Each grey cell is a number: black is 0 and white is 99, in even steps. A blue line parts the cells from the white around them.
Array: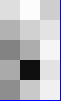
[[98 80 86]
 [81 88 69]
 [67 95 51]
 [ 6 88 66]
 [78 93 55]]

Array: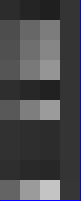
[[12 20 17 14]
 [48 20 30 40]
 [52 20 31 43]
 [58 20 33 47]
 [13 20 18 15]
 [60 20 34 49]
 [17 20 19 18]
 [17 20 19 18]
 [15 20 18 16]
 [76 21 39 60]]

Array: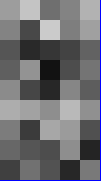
[[51 69 61 76 43]
 [49 62 51 28 79]
 [26 38 33 16 21]
 [30 45 37 57  7]
 [52 36 54 27 15]
 [72 56 67 63 55]
 [60 31 48 23 65]
 [55 14 40 33 30]
 [15 47 25 44 32]]

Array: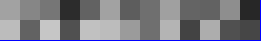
[[55 15 63 52 46 17 38 63 36 43 62 39 38]
 [31 27 73 38 77 31 75 73 60 43 70 26 67]]

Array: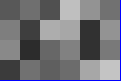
[[57 44 34 43 31 74]
 [19 57 49 24 67 65]
 [19 47 53 17 40 50]
 [65 76 23 44 37 42]]

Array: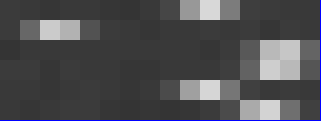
[[22 22 23 22 21 22 22 21 20 22 27 59 84 48 24 23]
 [23 22 23 40 79 69 32 23 22 21 22 22 23 22 23 21]
 [77 39 20 22 22 22 22 22 22 22 22 22 21 23 34 72]
 [72 33 23 23 21 23 22 22 21 21 22 22 22 24 38 80]
 [23 22 22 22 21 22 23 22 21 22 29 62 83 46 25 22]
 [43 25 22 21 22 23 23 21 20 21 20 21 23 29 66 82]]

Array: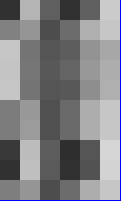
[[37 79 19 70 37 19]
 [68 77 50 58 30 42]
 [57 65 77 45 33 36]
 [59 67 76 46 34 39]
 [55 68 77 45 33 34]
 [67 77 48 59 31 41]
 [67 77 48 60 31 41]
 [33 83 22 73 36 18]
 [32 82 19 74 35 19]
 [67 77 49 58 30 42]]
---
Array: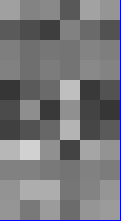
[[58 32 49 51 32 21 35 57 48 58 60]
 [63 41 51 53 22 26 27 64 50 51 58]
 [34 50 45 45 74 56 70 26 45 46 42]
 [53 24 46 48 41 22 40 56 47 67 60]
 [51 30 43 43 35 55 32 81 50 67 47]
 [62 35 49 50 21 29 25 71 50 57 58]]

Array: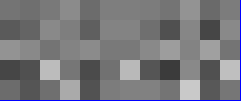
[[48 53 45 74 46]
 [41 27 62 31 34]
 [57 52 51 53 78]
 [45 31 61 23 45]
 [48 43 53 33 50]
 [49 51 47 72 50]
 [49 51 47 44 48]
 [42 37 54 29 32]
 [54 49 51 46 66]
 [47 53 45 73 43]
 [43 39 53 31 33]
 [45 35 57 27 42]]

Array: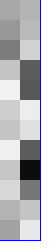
[[70 72 81 36 34 92 87 36  5 46 76 90]
 [65 59 48 76 94 80 76 93 77 84 70 63]]

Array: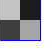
[[11 64]
 [76 24]]

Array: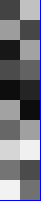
[[75 27 63 38 14  5 62 93 29 44]
 [26 61  9 29  5 63 40 83 45 94]]

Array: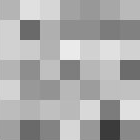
[[72 50 81 42 75 87 53]
 [65 48 87 76 74 48 23]
 [59 55 81 71 61 84 59]
 [63 55 91 49 71 72 83]
 [83 68 69 74 57 74 51]
 [87 41 79 55 59 70 41]
 [70 81 81 70 82 73 62]]

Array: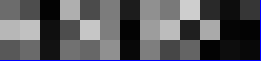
[[21  1  3]
 [ 5  2  5]
 [16 66  1]
 [80 12 39]
 [47 73 27]
 [56 61 49]
 [11  1  3]
 [48 49 56]
 [29 77 40]
 [68 30 44]
 [ 1  6  7]
 [30 75 41]
 [42 71 34]]
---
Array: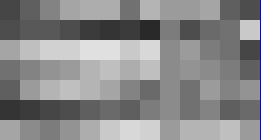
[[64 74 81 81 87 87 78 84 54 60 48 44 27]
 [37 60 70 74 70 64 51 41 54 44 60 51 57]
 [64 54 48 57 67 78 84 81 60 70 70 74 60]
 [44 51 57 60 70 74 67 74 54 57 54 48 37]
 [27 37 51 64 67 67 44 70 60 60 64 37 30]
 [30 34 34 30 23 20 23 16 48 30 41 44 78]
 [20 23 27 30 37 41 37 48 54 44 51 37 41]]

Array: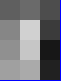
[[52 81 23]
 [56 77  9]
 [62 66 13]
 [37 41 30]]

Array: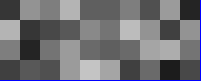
[[21 57 49 70 37 37 49 31 60 14]
 [25 34 31 60 76 64 25 41 11 28]
 [70 21 28 34 53 45 73 57 25 57]
 [49 14 45 60 41 37 41 64 67 45]]

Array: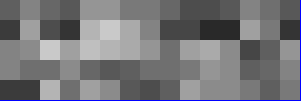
[[23 62 30 20 70 78 66 51 27 27 16 16 62 47 20]
 [51 54 78 62 74 70 66 58 43 62 66 54 27 37 58]
 [37 51 40 34 58 58 47 47 40 30 30 34 51 43 34]
 [51 43 43 54 40 34 37 43 43 47 58 54 37 40 51]
 [23 23 70 43 62 54 34 30 37 62 54 54 47 37 47]]

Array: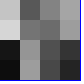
[[ 5 61 28 14]
 [ 8 58 31 20]
 [83 45 42 61]
 [76 34 51 64]]

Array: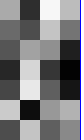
[[27 90 37  8]
 [15 83 21  1]
 [30 76 37 53]
 [33 63 56 12]
 [41 30 76 45]
 [66 18 96 73]
 [79  5 59 69]]

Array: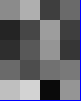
[[74 82  4 58]
 [54 68 24 41]
 [18 34 58 21]
 [41 30 44 47]
 [14 27 61 24]]
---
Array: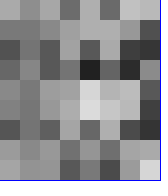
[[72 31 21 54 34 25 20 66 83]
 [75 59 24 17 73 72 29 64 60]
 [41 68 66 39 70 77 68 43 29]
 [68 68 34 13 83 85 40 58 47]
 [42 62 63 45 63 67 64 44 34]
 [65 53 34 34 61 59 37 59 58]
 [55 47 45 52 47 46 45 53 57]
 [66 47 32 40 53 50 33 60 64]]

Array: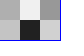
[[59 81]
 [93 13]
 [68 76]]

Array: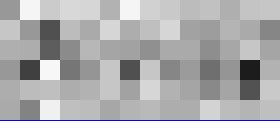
[[77 52 64 69 78 74]
 [76 66 77 11 32 70]
 [68 70 65 58 64 73]
 [75 61 55 43 53 82]
 [73 63 66 60 64 67]
 [78 83 66 52 69 67]
 [81 74 56 77 83 72]
 [95 67 63 31 63 70]
 [69 83 64 77 77 65]
 [83 66 71 58 69 73]
 [84 73 54 46 67 74]
 [79 31 36 96 74 93]
 [95 59 67 25 73 51]
 [59 77 68 59 67 66]]

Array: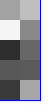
[[74 53 40 35 65]
 [63 95 18 34 22]]

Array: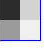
[[82 93]
 [17 60]]

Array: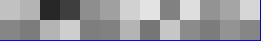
[[83 52]
 [64 57]
 [57 48]
 [86 54]
 [50 77]
 [88 46]
 [81 70]
 [62 50]
 [55 49]
 [24 80]
 [15 70]
 [70 48]
 [75 52]]
